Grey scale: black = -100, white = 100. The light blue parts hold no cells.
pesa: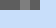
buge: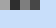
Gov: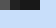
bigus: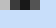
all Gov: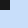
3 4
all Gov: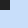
2
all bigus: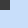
2
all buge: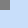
3
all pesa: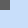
1 2 4

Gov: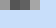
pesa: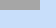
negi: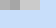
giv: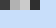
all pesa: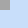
1 2 3 4
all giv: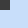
1
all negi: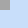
2
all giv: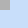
2
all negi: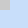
3 4
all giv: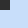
4

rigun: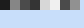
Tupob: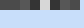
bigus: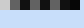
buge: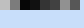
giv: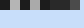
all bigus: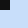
3 5 7
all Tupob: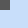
3 7
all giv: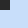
6 7
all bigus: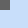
2 4 6
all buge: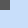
8
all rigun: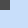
3 7

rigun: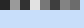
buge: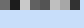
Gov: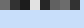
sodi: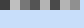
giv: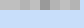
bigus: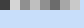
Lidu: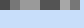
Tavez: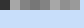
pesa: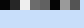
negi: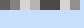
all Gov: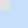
4
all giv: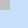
1 2 4 7
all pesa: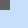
5

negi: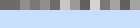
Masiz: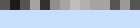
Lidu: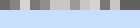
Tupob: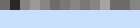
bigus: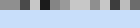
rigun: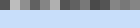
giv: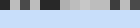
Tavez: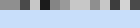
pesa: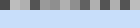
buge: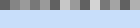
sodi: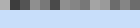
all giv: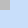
2 4 8 10 11 13
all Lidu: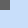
13 14
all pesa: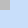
2 14
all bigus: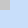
4 8 9 11
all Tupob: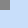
3 5 8 10 14
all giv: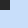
1 5 6
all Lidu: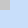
6 7 9 12

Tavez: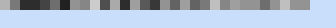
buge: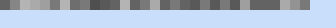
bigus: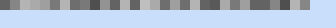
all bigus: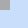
4 16 23
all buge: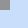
30
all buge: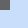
1 12 14 17 19 26 27 28
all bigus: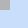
3 7 13 20 30
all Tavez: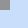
8 17 25 26 28 30 31
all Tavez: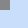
9 23
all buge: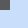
11 20 22 24

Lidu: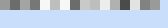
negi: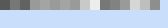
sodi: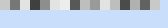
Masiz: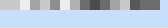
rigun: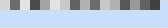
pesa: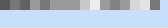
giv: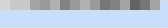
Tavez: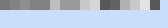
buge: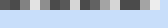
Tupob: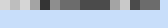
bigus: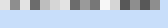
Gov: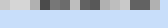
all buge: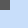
1 7
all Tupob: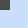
9 10 11 14
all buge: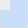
16
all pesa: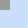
4 6 7 8 11 13
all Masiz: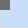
9 11 15 16
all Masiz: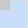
1 2 5 13

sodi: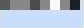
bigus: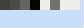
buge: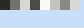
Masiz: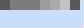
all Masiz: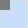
2 3 4
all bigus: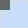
3
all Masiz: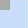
6
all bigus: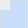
5 7 8
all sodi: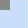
2 3 5 7
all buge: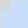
3 8

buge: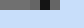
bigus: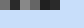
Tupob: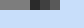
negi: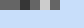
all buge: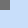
1 2 3
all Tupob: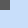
6
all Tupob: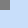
1 2 3
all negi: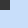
3

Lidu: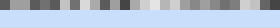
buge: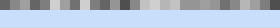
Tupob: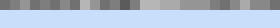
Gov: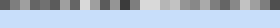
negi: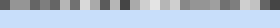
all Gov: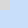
9 15 16
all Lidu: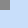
20 22
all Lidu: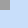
2 3 12 19 21

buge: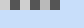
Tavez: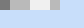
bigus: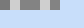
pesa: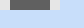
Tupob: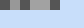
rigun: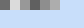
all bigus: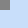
3 4 6
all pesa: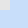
1 6
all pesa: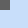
2 3 4 5
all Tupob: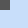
1 3 6
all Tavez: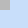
2 3 6
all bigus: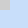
2 5
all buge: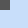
2 4 6

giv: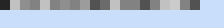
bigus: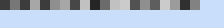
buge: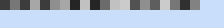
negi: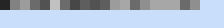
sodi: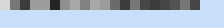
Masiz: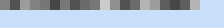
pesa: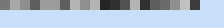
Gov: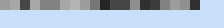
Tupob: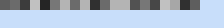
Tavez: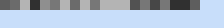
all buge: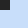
8 10
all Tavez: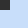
4 18 19
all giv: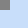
4 6 8 13 14 16 19
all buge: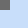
11
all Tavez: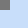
6 10 15 17

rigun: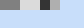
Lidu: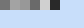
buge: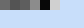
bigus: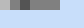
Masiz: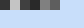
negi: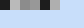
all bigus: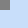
2 4 5 6
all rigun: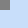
1 2

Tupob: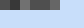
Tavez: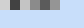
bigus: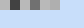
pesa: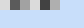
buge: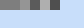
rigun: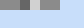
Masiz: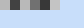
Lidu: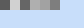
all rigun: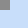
1 2 5 6
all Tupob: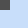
1 4 5

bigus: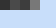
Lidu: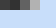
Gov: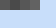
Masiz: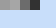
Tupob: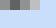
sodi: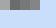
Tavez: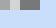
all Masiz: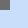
3
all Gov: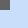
4
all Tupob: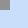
1 3
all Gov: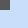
1 3

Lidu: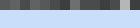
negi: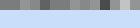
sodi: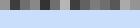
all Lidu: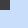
7 11 14
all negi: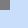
1 2 6 7

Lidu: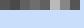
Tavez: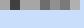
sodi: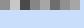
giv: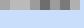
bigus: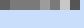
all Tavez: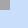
1 3 4
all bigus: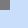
2 3 4 6
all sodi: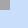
5 8
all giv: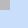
2 3

